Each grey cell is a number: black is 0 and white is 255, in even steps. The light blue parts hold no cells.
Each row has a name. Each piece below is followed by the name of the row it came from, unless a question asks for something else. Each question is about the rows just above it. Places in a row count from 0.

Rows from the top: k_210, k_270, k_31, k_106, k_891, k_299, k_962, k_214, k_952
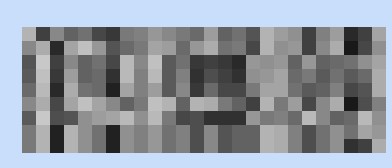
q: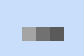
k_891
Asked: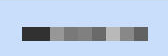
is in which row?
k_962
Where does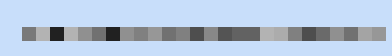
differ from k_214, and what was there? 21, [113]
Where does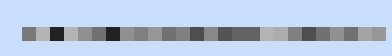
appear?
k_214
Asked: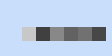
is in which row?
k_31
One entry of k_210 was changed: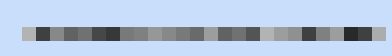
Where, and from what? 25, [164]
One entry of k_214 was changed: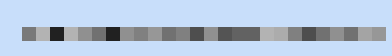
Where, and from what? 13, [136]

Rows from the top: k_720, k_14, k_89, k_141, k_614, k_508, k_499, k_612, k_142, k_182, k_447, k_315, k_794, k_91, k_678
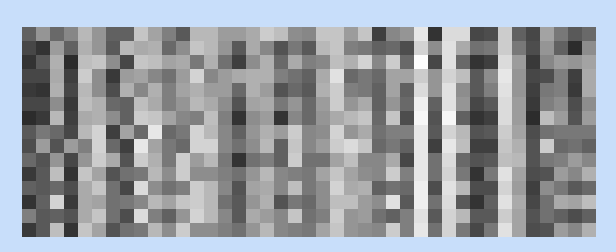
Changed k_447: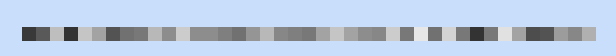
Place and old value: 27, [127]
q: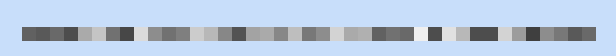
k_315
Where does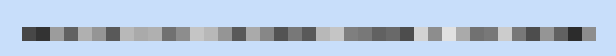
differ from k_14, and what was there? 10, [105]
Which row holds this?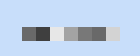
k_142
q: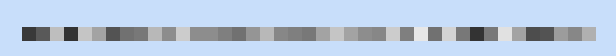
k_447
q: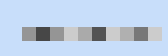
k_182
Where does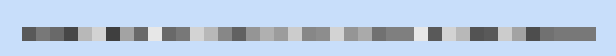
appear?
k_612

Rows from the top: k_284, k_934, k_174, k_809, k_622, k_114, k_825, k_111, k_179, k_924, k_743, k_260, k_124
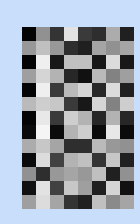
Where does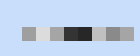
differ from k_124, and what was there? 4, [32]
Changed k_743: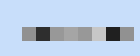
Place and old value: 5, [192]
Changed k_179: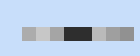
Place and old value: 6, [152]
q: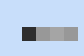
k_743
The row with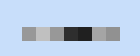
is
k_934
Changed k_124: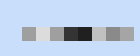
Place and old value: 2, [165]

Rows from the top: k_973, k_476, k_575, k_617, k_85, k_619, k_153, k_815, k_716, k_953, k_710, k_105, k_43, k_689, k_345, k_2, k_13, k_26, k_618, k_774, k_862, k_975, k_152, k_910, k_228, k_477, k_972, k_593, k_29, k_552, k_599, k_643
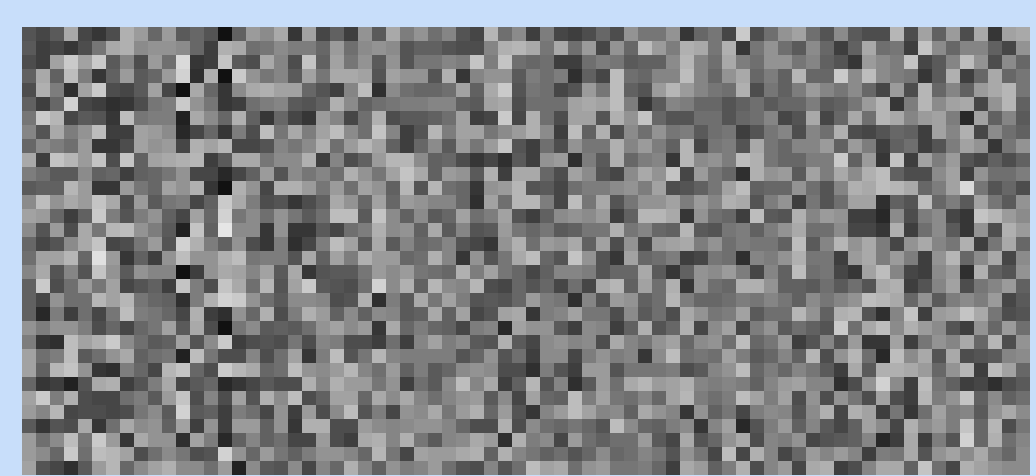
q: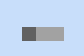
k_972
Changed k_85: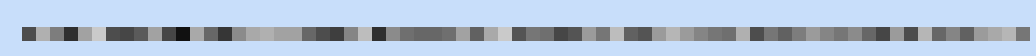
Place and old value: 21, [84]

